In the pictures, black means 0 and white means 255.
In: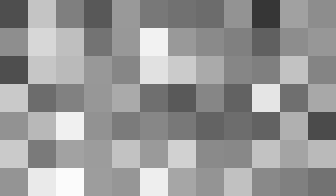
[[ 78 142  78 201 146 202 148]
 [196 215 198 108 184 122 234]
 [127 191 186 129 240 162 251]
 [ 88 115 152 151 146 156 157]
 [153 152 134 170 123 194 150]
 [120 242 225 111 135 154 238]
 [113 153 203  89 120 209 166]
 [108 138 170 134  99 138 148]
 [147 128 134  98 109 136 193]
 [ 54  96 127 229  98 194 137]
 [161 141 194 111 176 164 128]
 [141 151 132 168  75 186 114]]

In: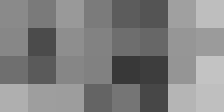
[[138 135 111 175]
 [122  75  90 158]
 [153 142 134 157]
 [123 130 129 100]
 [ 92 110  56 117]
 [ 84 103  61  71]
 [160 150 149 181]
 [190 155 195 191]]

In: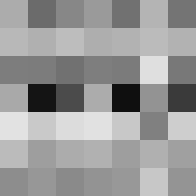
[[172 184 125 169 226 187 141]
 [107 176 124  20 201 158 151]
 [135 189 113  75 220 172 138]
 [154 174 126 172 225 177 147]
 [113 178 123  15 200 158 152]
 [180 187 223 147 128 176 199]
 [116 178 120  58 206 160 148]]

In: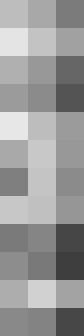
[[189 228 176 155 231 169 127 199 122 141 173 137]
 [168 195 152 139 189 200 196 192 133 121 209 131]
 [123 161 102  84 155 152 139 150  70  62 163  71]]

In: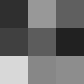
[[ 47  64 216]
 [152  92 135]
 [ 95  33 141]]

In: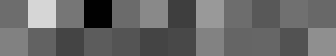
[[109 129]
 [214  98]
 [118  68]
 [  1  92]
 [107  84]
 [137  68]
 [ 62  72]
 [153 130]
 [109 101]
 [ 88 102]
 [112  82]
 [104 143]]
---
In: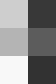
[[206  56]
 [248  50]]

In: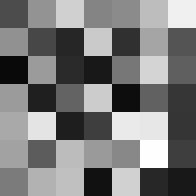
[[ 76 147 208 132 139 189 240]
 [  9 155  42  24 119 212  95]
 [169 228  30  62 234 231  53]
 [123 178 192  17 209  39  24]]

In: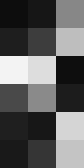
[[ 13  22 135]
 [243 221  14]
 [ 31  23 213]]

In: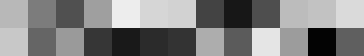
[[184 124  80 159 237 214 210  67  23  78 188 194 218]]

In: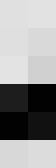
[[224 226]
 [227 208]
 [  2  17]]

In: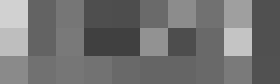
[[209  99 118  78  77 106 140 113 159  80]
 [138 113 118 114 105 101 101 105 122  81]]

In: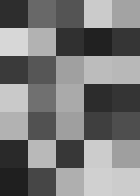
[[ 45 104  84 203 163]
 [ 58  86 160 188 184]
 [178  81 159  63  78]
 [ 31  70 175 208 204]]

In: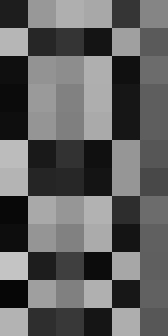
[[ 29 152 175 168  53 133]
 [ 15 147 141 175  16 108]
 [ 14 149 127 170  22  94]
 [180  37  39  20 150  72]
 [ 13 149 129 171  20  96]
 [  6 159 128 176  23  97]]

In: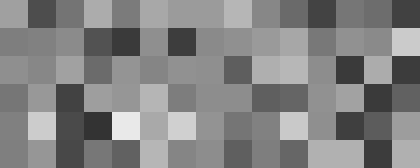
[[160  77 116 172 123 168 155 155 182 135 106  67 118 109  65]
 [143 135 161 107 148 133 145 143  94 175 183 141  58 172  60]
 [128 204  74  51 233 169 208 147 117 129 201 143  63  92 157]]
